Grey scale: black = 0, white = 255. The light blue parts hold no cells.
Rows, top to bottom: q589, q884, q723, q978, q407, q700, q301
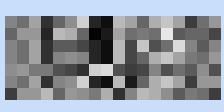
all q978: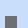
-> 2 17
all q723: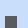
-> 5 6 17
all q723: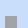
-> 3
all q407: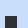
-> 7
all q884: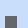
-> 1 7 16 17

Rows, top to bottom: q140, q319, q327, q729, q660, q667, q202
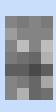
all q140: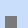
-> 2 4
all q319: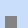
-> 2 3 4
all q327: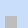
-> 2 4
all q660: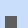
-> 1 2 4
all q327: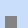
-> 1 3

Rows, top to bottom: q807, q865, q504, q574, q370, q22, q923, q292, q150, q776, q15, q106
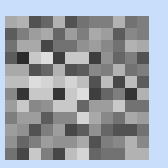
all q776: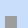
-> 1 5
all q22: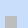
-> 1 2 5 7 9 11
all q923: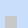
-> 3 4 6
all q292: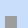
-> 1 8 9
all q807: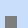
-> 8 9 12
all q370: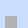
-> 5 10

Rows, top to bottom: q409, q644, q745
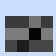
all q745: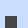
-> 1 3 4
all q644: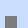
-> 1 2 4
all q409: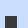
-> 1 2 4

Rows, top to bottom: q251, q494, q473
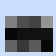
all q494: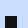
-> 2 3 4
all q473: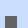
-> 1
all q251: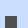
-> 2

